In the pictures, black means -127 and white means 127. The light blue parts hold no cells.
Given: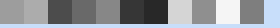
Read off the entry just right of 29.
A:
44
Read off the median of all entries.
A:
7
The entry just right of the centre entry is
-87

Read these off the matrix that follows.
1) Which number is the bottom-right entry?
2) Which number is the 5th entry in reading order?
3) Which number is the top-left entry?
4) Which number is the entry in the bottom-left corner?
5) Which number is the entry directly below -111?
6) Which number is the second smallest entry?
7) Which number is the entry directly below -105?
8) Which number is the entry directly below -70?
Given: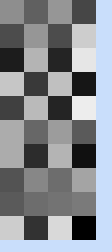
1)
-127
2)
-51
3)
14
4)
77
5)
36
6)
-111
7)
109
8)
58

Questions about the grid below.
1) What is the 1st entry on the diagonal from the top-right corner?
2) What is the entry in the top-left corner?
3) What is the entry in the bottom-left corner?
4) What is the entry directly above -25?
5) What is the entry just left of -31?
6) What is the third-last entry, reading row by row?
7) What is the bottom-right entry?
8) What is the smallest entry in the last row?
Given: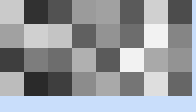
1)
-51
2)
74
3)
60
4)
19
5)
68
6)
-10
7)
-25
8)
-85

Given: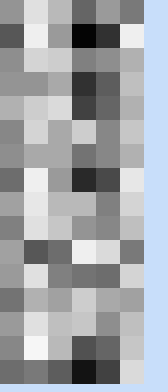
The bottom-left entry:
-18
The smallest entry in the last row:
-108
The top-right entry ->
-6
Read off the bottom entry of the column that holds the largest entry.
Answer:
-6
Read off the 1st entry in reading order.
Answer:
20
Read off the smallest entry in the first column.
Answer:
-40
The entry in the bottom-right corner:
90
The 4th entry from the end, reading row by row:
-34
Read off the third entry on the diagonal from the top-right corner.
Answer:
0
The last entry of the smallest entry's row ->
111
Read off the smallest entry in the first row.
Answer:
-26
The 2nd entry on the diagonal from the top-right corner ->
-78
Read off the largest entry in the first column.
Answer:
49
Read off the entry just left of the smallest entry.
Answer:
26
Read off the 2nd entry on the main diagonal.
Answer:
111
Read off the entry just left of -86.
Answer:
26
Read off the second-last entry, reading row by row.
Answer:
-62
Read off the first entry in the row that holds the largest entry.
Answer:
7

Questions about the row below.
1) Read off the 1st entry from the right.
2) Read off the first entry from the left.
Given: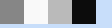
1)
-115
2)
6

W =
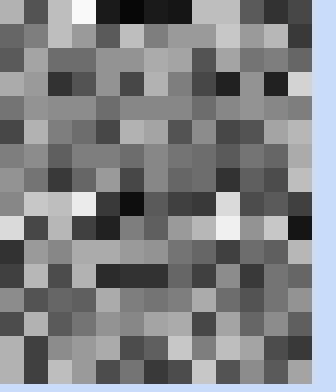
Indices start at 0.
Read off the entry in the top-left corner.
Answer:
49
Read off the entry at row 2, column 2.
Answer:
-17
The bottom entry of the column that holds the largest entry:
27
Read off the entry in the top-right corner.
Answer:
-57
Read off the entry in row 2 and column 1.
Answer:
35
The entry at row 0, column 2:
62
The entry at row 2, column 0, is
-37
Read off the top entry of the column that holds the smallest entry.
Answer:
-120
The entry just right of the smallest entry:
-100
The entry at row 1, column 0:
-25
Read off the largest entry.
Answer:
120
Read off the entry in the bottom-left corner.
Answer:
49
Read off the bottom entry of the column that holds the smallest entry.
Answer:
-10
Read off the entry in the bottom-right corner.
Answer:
35
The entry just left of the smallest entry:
-100
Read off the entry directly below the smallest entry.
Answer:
62
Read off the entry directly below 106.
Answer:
-64

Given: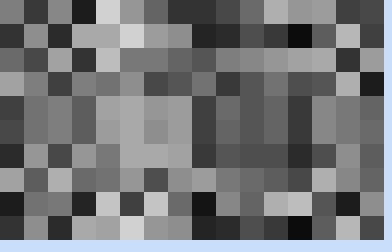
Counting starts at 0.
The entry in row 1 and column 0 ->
-76
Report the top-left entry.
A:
-1
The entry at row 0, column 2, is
7
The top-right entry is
-55
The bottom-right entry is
-55
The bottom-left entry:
-76
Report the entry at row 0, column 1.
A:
-70
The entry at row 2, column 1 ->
-55
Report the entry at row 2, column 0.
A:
-21
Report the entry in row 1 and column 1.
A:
14

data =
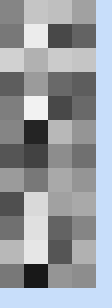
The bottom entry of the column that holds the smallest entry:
-103
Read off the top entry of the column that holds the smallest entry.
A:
69
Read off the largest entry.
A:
114
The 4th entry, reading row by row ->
33
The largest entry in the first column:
81
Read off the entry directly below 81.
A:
-34
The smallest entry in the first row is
5
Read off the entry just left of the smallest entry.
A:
-7
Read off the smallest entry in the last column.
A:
-34
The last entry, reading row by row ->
13
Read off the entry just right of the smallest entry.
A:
21
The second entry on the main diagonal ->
108
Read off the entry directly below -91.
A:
-61
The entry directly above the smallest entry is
102

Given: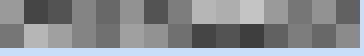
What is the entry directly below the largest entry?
-66
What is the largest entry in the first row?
68
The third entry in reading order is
-45
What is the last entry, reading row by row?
11
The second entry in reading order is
-58
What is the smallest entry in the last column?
-31
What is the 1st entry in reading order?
26
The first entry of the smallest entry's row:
-9
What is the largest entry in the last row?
54

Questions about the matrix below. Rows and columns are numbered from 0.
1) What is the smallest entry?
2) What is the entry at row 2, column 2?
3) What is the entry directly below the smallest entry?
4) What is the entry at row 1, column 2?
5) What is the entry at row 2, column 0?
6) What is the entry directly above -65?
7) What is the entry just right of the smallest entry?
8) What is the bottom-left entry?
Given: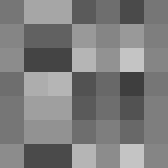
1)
-65
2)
-59
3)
-45
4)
-30
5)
12
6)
68
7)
-9
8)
12
